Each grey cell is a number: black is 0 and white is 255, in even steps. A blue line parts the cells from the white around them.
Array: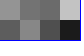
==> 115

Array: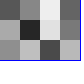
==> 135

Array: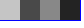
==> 73

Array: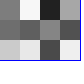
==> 247

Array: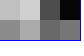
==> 208

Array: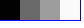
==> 106

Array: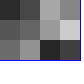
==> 71

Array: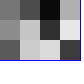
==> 76

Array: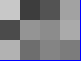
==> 61

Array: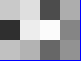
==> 223
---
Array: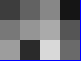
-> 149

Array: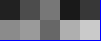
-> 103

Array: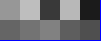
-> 129

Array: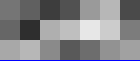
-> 231

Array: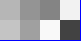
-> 160

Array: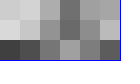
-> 106

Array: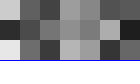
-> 123

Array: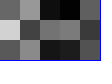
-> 115

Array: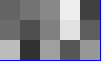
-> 128

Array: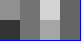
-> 115
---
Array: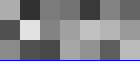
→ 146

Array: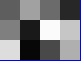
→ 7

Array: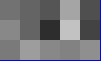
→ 136

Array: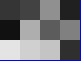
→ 208

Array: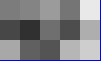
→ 84

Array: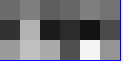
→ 80
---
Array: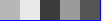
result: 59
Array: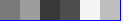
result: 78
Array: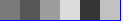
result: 220
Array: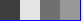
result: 229
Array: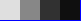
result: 135
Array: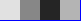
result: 135
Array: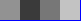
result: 58
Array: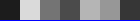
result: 181
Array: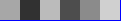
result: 77
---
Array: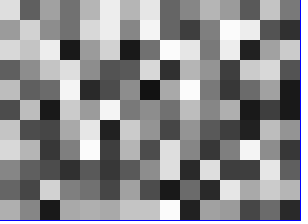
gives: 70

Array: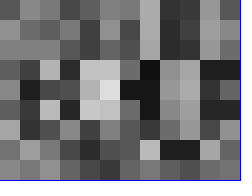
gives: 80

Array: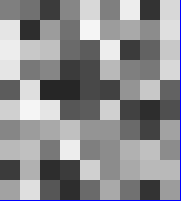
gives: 113

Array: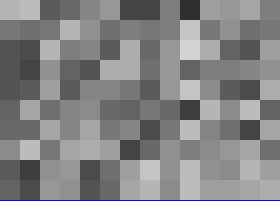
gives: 159

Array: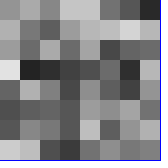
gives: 142

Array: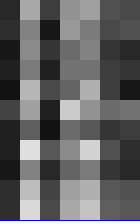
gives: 195

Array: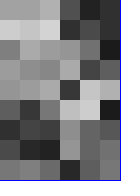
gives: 40
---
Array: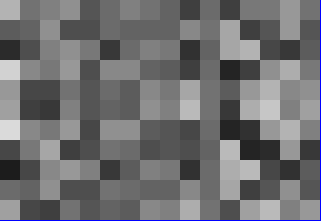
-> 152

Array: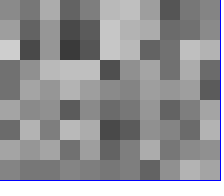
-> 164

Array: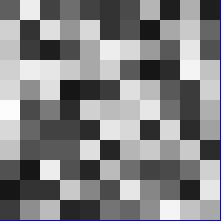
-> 168

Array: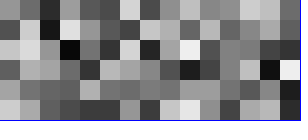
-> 44

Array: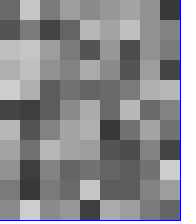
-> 100
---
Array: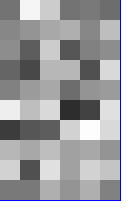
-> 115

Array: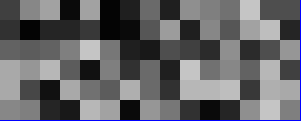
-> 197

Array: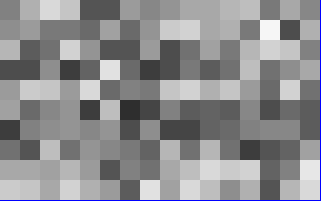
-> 121

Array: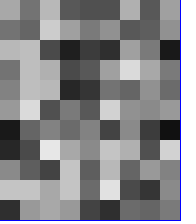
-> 176

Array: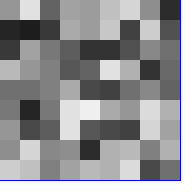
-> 213
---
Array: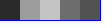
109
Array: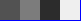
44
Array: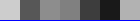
25
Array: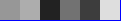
61
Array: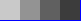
96
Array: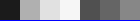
101
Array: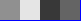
56
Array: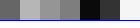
51
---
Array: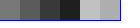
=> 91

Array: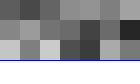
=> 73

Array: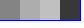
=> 173

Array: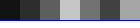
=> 45

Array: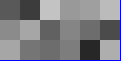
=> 60

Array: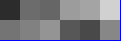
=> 108

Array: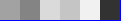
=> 132
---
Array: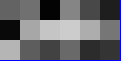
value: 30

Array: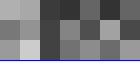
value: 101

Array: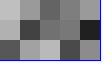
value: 154

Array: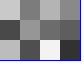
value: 137

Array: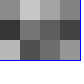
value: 131

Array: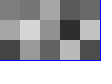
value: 105

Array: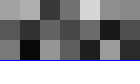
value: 136
